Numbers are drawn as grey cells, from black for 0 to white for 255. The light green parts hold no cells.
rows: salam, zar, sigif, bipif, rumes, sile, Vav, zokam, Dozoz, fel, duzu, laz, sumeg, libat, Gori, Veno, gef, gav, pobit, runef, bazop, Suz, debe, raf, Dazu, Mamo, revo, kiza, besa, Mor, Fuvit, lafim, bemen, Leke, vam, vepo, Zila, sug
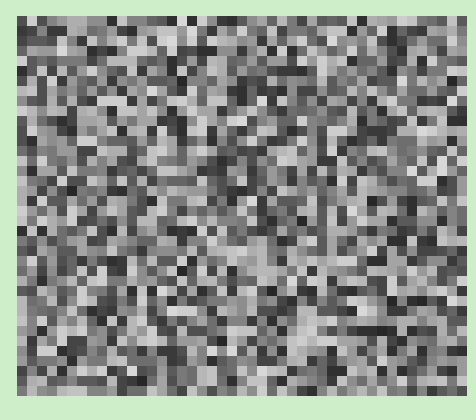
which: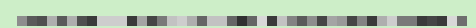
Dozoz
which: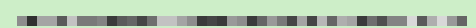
Veno
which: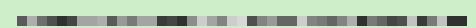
duzu
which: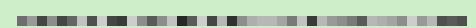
Mamo

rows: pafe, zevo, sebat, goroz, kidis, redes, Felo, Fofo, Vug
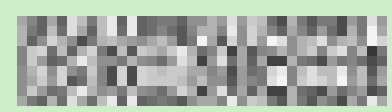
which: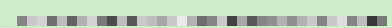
goroz
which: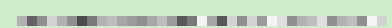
sebat

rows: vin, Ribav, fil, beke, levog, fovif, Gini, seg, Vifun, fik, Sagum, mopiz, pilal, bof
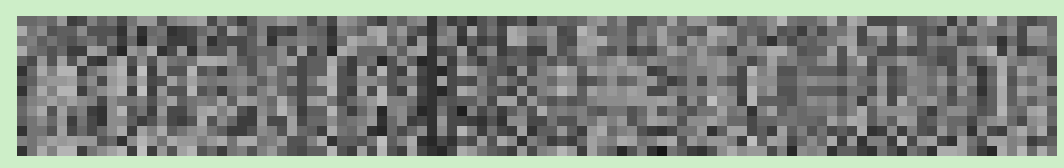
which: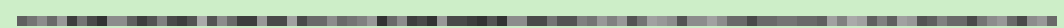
Sagum
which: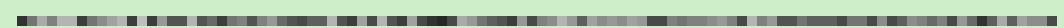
seg
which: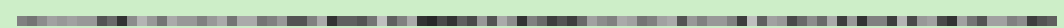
pilal
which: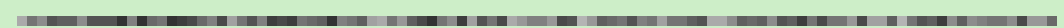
Ribav
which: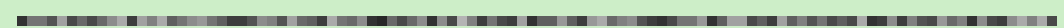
mopiz
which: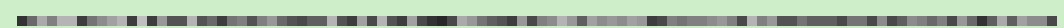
fovif

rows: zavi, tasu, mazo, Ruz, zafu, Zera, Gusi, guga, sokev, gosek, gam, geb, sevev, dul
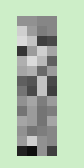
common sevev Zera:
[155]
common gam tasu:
[155]
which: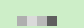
zafu
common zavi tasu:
[134]
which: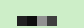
dul
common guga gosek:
[116]

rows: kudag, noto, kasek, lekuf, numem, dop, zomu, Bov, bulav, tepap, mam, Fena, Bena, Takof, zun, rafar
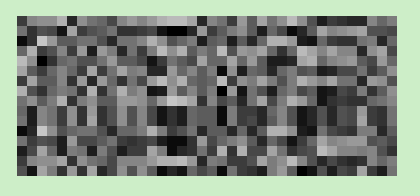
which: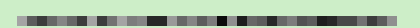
dop
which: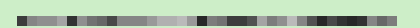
zun
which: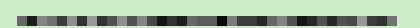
tepap

